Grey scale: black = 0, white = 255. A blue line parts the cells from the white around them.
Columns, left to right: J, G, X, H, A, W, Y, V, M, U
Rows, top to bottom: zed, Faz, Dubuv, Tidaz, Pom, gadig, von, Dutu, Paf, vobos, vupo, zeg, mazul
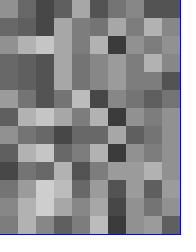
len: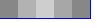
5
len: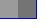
2
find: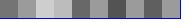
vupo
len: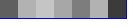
7

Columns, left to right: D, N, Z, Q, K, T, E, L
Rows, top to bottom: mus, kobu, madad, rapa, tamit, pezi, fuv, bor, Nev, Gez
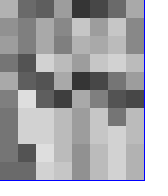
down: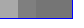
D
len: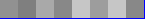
8
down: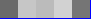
E
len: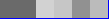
6

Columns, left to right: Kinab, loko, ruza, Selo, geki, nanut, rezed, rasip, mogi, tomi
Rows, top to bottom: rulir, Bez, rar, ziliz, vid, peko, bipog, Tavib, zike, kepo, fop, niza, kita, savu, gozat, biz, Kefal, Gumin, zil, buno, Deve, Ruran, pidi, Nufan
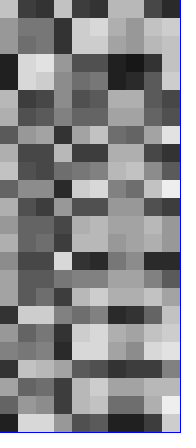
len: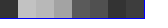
8
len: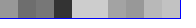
10
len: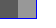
2
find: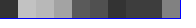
Deve

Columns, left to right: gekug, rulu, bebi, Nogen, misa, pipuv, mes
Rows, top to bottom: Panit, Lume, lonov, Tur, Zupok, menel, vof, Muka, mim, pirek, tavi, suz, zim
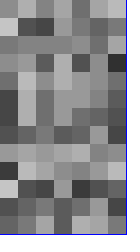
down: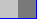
gekug
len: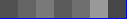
7
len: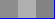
3
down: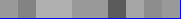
Nogen
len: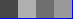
4

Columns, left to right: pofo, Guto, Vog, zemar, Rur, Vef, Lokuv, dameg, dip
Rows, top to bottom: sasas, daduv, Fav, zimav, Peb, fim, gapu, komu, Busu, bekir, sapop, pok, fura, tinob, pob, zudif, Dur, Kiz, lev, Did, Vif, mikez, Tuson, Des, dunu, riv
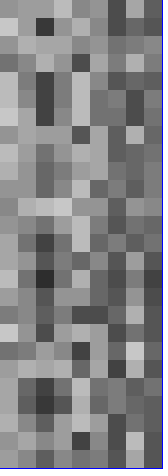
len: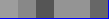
6
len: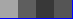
4
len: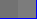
2
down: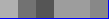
zemar

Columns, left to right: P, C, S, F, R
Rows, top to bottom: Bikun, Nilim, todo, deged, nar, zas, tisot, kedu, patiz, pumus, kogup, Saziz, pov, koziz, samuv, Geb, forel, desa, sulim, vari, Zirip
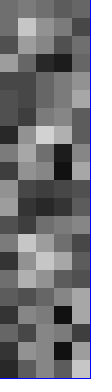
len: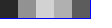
5
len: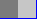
2
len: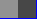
2
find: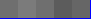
Bikun
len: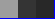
3
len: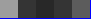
5

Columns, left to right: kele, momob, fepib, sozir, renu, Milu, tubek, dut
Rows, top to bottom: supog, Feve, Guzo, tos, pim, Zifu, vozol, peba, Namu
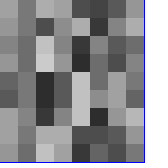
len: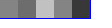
5
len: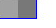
2
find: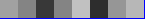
vozol
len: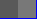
2
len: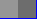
2
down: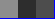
Milu

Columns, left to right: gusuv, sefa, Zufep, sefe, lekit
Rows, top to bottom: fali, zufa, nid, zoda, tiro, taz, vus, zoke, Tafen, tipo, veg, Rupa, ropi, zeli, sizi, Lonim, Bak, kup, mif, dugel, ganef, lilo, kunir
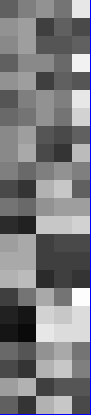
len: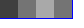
4
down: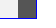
lekit
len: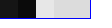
5
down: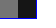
sefa
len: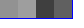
4
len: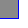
1
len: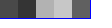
5

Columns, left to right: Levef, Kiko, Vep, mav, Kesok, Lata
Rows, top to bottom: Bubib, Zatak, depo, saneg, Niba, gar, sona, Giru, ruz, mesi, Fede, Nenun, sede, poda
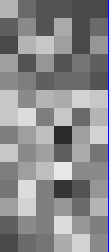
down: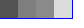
Kiko
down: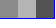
Kiko
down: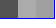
mav
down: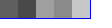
Levef

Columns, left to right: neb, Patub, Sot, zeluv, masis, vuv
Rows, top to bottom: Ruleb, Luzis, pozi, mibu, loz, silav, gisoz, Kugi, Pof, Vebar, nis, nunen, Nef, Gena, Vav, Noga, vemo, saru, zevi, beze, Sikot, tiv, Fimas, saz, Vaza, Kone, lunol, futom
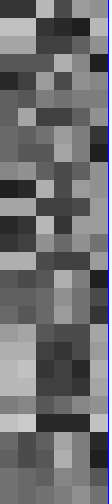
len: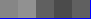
5
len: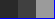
3

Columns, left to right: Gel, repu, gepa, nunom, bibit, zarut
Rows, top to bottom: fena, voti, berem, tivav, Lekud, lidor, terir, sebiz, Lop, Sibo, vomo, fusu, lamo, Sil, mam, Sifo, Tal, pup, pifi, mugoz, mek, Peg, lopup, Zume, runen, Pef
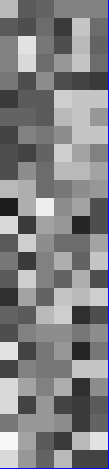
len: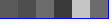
6
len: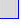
1
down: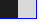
Gel
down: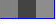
repu

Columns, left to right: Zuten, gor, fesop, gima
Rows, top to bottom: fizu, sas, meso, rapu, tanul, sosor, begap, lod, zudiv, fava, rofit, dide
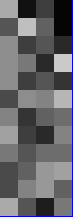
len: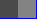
2
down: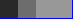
fesop
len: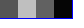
4

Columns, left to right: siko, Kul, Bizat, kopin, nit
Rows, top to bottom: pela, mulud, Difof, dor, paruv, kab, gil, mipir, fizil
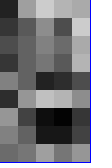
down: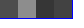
nit
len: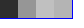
4
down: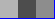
nit

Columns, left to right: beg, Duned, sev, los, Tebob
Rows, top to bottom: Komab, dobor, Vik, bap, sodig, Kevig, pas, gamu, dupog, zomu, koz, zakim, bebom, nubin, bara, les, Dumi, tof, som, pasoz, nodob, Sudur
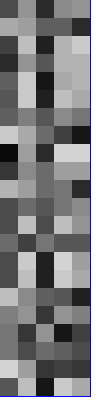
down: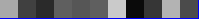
beg
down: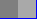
Duned
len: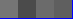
4
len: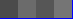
4
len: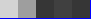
5

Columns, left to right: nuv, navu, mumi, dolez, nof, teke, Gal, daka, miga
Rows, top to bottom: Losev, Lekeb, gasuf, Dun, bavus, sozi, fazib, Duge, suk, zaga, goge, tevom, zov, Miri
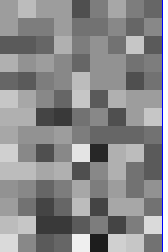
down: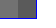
miga
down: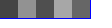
mumi

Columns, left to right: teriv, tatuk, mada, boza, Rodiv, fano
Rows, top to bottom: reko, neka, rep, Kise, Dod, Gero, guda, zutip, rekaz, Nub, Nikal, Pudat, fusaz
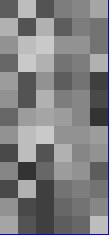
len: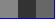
3
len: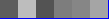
6
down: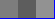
boza
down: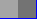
fano
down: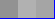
mada
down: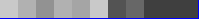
mada
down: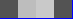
tatuk

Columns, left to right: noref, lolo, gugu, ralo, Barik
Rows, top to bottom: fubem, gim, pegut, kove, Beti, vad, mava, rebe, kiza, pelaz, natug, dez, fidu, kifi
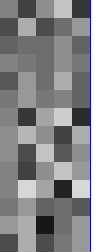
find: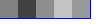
pelaz
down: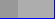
lolo

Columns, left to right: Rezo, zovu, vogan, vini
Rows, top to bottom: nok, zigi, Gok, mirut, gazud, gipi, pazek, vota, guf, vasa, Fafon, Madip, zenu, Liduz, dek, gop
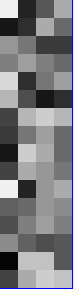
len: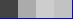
4
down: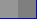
Rezo
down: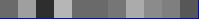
vini
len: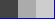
3

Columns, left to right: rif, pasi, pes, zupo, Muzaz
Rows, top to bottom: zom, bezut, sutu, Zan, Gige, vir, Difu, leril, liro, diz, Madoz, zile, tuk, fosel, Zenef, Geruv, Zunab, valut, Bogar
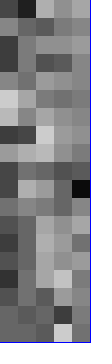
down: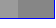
Muzaz
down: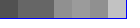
zupo
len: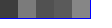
5
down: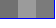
Muzaz

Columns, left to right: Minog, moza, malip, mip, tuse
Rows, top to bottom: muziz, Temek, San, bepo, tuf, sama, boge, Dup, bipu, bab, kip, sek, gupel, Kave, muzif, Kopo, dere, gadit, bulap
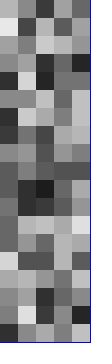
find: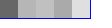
gupel
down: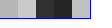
malip
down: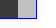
malip
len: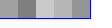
5
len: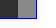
2

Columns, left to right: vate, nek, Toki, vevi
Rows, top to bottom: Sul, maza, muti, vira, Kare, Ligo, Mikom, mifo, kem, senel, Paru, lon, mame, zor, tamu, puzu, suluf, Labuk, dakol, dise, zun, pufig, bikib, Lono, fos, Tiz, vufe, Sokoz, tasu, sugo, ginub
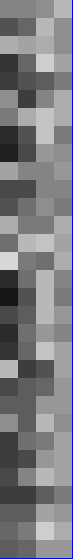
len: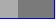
3
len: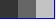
3
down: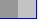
Toki
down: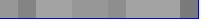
vevi
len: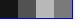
4
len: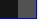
2
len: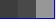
3

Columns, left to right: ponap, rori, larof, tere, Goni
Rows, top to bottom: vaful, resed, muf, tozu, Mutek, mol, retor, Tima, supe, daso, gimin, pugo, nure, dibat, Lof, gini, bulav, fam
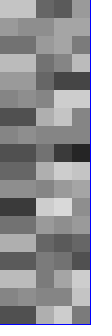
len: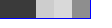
5
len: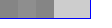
5
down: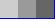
larof
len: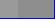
3
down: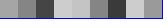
tere
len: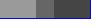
5

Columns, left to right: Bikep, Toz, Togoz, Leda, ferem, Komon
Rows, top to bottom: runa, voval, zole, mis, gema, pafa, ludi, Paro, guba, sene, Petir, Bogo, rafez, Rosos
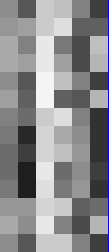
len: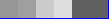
6
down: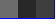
Toz
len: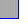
1
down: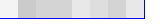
Togoz
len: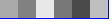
6

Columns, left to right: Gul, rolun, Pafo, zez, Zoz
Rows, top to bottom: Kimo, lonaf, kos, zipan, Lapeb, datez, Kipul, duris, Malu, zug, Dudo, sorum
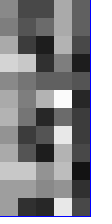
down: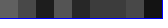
Zoz
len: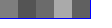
5
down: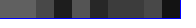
Zoz

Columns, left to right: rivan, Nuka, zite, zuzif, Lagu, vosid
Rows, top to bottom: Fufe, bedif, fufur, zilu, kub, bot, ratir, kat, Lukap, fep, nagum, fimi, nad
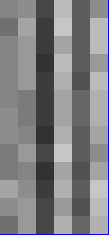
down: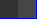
zite
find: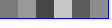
Lukap

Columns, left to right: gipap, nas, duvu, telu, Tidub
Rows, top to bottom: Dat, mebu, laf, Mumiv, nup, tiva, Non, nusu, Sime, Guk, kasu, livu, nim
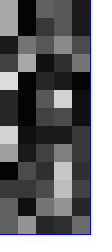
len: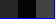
3
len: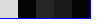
5
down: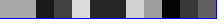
gipap

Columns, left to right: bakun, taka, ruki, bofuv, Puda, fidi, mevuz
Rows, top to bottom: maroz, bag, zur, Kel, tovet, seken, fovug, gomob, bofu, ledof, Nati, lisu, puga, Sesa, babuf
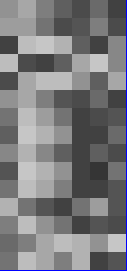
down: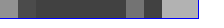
Puda
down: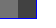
Puda
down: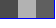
bofuv
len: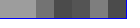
7
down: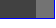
Puda
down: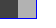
Puda

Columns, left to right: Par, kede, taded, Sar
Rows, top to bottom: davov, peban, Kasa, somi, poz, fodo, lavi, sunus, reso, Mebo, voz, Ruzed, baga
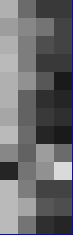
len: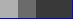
4
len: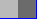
2

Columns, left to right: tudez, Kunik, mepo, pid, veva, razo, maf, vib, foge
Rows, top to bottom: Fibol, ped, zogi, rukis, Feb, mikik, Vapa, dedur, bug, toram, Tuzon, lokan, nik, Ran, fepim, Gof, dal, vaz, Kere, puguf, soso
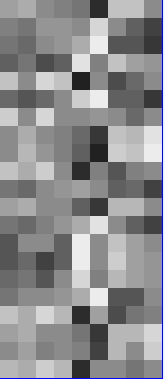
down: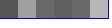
vib
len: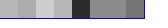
8
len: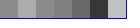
7
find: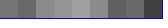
Tuzon

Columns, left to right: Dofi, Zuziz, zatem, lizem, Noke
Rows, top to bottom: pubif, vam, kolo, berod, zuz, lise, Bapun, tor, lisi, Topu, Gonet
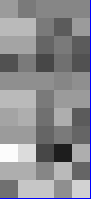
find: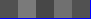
berod
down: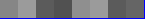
Noke
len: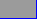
2

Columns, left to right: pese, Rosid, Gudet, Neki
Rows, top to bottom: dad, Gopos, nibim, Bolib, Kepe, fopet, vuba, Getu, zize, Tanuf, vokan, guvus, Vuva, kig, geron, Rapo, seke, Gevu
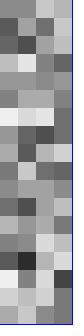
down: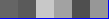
Rosid
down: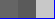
Rosid
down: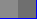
pese
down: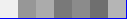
pese
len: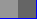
2
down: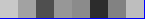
Rosid
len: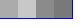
4

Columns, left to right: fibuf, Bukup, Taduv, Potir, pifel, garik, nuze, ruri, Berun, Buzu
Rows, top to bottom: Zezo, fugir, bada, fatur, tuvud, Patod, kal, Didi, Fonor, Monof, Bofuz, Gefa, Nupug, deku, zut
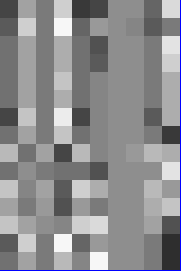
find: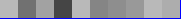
Fonor
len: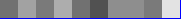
10

